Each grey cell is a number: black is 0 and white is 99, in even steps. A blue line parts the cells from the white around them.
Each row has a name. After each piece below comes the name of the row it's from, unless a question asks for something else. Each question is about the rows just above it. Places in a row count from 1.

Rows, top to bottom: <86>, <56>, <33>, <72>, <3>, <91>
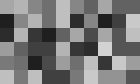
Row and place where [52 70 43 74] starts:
<56>, 2
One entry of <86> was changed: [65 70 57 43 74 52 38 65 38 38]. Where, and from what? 3, [52]
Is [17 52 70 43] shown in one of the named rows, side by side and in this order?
no
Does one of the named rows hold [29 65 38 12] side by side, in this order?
no
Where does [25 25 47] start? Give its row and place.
<91>, 4

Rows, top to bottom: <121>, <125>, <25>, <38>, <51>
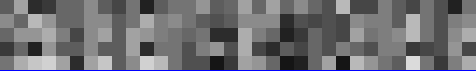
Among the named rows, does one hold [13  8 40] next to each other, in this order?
no
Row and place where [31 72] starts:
<121>, 24

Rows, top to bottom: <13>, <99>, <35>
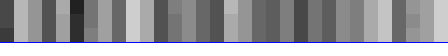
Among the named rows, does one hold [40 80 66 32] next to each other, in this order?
yes
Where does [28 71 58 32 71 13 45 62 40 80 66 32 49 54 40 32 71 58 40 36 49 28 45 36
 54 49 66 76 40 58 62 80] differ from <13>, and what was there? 5, [66]
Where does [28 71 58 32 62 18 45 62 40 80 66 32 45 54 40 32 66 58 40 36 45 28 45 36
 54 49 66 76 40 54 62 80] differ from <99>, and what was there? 21, [49]
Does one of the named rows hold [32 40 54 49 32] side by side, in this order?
no
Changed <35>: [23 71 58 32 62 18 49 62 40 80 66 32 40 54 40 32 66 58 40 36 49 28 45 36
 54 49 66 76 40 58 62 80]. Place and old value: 13, [45]

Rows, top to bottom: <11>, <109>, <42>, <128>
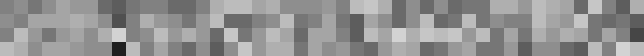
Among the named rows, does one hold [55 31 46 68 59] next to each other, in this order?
no
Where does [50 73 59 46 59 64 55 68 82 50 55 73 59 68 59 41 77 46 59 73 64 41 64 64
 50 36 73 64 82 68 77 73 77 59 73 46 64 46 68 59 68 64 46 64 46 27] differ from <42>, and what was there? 45, [50]
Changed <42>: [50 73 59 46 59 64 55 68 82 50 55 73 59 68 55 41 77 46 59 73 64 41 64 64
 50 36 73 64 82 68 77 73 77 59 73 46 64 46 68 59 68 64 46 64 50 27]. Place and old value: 15, [59]

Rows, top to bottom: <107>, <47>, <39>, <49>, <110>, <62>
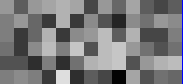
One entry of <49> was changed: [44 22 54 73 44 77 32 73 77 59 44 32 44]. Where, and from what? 5, [49]
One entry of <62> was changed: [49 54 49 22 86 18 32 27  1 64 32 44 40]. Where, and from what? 7, [36]
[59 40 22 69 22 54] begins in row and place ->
<47>, 2
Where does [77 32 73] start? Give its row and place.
<49>, 6

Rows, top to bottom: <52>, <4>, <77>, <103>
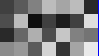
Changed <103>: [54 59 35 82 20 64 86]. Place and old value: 7, [91]
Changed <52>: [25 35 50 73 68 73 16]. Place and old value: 5, [64]
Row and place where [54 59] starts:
<103>, 1
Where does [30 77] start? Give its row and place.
<77>, 4

